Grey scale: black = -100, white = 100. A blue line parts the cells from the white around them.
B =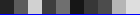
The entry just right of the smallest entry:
-57
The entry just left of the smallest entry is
-13
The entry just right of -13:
-83

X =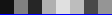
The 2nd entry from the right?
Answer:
-43
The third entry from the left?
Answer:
-70
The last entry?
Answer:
17

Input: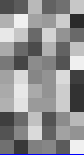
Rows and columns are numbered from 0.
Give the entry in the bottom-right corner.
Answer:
88
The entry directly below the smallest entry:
-18
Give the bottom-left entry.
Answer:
-12
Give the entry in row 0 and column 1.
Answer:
-29
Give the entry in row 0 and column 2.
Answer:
45
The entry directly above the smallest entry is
56
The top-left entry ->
-41
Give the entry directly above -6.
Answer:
33
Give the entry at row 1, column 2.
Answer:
27
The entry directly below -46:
71
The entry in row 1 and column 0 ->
39
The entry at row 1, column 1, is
88
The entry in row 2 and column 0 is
82
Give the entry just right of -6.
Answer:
-46
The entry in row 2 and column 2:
-18
